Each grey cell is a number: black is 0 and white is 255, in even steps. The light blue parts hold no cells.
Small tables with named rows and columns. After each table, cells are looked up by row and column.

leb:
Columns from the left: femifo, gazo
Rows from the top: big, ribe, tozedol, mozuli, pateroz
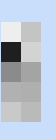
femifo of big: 238
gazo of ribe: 211
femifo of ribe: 31
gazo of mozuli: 175
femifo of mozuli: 177
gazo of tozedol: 164
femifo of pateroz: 201
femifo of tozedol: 139
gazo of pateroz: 186
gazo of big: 196
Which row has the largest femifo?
big

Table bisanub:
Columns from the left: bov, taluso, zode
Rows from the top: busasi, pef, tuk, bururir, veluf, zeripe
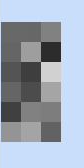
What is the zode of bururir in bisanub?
165
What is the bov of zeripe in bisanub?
148
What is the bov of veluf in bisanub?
64
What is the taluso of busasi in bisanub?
103
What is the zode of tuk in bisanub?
209
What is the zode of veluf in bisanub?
125
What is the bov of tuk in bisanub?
84
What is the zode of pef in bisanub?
44
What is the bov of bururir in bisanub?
101
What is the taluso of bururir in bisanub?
76
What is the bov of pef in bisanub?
101
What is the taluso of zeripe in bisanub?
164
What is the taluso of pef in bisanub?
158
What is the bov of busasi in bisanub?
104
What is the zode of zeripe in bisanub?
98
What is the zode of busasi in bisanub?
129

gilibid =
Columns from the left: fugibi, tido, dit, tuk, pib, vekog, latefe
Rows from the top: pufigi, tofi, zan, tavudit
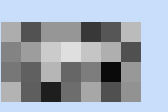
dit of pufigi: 150
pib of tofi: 197
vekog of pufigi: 86
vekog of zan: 10
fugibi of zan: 119
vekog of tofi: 175
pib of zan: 125
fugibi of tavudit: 179
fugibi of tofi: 131
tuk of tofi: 223
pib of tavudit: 167
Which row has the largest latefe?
pufigi

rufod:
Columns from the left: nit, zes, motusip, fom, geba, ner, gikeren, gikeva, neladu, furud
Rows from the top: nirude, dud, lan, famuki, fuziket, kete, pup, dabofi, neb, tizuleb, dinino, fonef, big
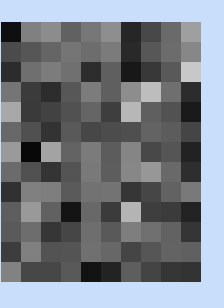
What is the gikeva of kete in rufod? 99
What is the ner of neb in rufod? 115
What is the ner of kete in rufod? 76
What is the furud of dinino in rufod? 53
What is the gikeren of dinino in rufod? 126
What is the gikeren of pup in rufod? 133
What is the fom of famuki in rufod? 87
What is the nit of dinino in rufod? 90
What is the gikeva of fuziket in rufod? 95
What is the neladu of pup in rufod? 85
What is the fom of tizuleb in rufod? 20
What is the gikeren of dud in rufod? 41
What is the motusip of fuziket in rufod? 66
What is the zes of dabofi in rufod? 81
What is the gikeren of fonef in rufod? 69
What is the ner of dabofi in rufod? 93
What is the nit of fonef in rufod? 61

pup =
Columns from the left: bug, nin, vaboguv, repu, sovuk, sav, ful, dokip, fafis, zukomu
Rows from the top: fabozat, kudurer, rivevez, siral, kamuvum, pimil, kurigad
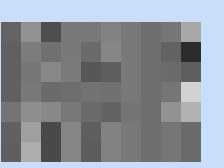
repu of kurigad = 133
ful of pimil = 121
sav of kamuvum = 99
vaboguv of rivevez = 136
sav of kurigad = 130
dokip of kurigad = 110
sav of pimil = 130
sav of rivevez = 95
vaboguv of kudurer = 112
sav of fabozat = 130

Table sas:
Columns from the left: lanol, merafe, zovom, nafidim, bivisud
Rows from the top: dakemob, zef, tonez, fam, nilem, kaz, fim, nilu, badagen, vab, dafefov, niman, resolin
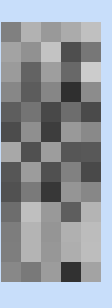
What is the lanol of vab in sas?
109
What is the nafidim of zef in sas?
78
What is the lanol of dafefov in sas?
125
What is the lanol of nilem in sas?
94
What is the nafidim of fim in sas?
86
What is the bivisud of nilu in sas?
73
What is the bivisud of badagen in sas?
135
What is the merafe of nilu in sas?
156
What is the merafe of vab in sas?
191

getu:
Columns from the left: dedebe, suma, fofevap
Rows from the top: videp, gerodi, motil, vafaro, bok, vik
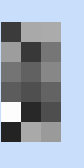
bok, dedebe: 253
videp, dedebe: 59
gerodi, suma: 56
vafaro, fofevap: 99
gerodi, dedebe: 157
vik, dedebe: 35
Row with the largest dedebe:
bok

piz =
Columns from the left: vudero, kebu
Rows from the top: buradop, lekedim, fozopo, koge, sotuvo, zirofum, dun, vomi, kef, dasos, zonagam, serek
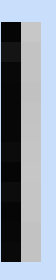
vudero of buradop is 5
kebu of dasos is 197
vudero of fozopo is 8
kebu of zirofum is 196
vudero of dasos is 6
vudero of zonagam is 7
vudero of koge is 7
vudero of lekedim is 20
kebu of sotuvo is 195
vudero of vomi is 5
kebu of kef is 197
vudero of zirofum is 7
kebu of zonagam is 194
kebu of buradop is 199
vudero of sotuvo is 7
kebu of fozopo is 195
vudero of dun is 11
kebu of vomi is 198
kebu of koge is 193
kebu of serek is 194

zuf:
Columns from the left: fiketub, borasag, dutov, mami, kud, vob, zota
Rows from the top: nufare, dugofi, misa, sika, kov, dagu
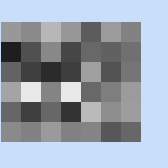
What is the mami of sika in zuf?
232
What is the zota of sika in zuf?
155
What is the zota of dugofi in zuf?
112
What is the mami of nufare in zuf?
151
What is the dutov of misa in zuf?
43
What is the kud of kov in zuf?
186
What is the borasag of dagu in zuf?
130
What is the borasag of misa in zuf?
63
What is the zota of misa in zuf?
117
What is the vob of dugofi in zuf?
97
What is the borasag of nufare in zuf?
138
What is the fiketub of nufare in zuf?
152
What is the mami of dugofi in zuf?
70
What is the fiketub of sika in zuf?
164
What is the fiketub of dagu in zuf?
138
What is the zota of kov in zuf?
157
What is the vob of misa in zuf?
82
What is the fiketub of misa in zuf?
99
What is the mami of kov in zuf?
51
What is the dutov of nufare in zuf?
183

